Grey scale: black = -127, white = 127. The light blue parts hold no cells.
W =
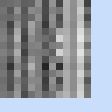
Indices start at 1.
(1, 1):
-21
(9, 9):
1
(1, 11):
16
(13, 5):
21
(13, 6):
0
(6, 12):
99
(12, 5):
8
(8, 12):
97
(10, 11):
7
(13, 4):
-37
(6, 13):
29
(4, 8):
10
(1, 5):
-29
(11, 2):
-44
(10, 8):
25
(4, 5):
35
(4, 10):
39
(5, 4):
-51
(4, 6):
-2
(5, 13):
19
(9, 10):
45
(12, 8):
18
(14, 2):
-15
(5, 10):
46
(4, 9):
-39
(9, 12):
78
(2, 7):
-51
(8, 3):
44
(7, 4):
-44
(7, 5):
1
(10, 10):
35
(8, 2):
-16
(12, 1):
-17
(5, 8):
-16
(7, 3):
19

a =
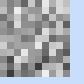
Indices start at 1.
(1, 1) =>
42
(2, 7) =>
93
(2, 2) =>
7
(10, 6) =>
-67
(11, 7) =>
111
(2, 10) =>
79
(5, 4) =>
31
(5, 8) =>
44
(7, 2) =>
19
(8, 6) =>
25
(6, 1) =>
49
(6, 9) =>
6
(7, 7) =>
-14
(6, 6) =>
75
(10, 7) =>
47
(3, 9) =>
16
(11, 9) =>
82
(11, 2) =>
-66
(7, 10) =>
-8
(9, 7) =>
-47
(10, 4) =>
-27
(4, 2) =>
-13
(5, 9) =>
70
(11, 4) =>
-16
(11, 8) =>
28
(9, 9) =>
-7
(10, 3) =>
50
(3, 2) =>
29
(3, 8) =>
67
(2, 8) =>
9
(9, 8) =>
4

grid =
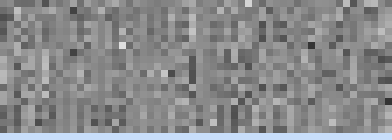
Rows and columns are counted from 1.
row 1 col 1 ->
4
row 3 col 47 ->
38
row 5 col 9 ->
8
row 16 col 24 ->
8
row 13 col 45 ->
40
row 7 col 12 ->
27
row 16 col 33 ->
10
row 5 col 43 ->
2
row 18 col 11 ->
19
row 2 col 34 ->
40
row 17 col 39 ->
32
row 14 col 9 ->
19
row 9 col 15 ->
4
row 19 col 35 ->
41
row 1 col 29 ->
-1
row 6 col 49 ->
-40
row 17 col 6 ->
1
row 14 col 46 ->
-7
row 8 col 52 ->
6
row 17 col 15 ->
2
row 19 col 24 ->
-13
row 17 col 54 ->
-9
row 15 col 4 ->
-27
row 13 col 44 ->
10
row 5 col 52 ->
12
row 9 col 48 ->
10
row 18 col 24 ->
9
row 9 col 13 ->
-2
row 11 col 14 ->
14
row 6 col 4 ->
28
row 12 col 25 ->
5
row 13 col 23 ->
10
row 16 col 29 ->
-17
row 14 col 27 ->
-2
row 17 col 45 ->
22
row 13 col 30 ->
9
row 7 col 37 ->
-17
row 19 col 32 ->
-14
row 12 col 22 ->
16
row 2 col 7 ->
27

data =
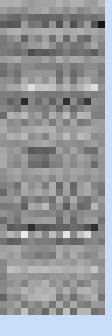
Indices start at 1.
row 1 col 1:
47
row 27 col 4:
42
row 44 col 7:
30
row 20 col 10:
59
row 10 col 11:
-9
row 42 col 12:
48
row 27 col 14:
4
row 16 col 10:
16
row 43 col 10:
23
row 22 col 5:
-38
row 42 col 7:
43
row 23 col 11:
12
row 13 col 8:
64
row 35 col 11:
-26
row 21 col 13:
22
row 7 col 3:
-9
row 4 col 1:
-33
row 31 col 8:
8
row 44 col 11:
41
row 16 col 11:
-20
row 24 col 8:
-2
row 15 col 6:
-20
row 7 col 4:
11
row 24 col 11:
8
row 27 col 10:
35
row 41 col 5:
36
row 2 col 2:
16
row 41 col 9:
30
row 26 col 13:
12
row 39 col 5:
61
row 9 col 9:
43
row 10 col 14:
10
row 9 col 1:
27
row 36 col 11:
38
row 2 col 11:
30
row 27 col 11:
-24
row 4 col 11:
-47
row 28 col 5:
27
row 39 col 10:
45

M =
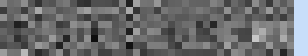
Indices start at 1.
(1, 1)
10
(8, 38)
-26
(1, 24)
-44
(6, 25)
-59
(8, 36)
-40
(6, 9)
-19
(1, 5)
-42
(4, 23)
-24
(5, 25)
-72
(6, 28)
-13
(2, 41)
-2
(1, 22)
-13
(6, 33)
3
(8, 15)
-63
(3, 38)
-36
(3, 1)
15
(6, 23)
-33
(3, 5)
-31
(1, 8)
-44
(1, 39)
-69
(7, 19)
-109
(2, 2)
-24
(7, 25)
-53
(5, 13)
-20
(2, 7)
-12
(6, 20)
-19
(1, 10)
-7
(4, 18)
-31
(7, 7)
8
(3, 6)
-76
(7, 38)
-33
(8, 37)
-19
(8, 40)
-6
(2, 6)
40
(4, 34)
-2
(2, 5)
-17
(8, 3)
-12
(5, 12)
-48

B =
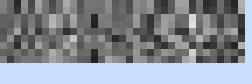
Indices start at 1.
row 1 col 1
0
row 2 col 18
-22
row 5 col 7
-33
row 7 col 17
-34
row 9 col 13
-36
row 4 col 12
-21
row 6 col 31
-58
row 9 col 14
-94
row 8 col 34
-29
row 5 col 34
39
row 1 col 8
-53
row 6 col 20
17
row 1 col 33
-65
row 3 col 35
-75
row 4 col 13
-19
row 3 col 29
-8
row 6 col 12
-29
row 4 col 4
-40
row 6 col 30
-1
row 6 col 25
43
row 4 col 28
96
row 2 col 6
24
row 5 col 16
-52
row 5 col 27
-73
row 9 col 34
-79
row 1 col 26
33
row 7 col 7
-8
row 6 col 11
67
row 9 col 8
35
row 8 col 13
-18
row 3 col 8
47
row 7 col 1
1
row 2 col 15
-16
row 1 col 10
42
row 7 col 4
14
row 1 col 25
-36
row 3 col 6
-40
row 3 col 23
-23
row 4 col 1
-30

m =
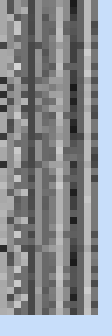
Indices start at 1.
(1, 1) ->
40
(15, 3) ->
25
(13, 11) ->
-102
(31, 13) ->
60
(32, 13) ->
59
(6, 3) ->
-21
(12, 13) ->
33
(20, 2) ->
12
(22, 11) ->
-29
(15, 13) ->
59
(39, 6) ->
18
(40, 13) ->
60
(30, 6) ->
18
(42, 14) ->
-8
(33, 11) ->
-36
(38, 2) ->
-41
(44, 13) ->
59
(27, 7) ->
-22
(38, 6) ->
18
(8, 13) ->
77
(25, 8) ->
9
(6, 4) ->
-15
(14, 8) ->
32
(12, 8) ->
28
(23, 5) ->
-55
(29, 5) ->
-52
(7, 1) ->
-58
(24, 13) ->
42
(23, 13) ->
59
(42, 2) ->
51
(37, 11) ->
-87
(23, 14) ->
-62
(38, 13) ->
59
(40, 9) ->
68
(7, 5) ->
-55
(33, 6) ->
18
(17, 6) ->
18
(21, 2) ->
12
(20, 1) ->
-69
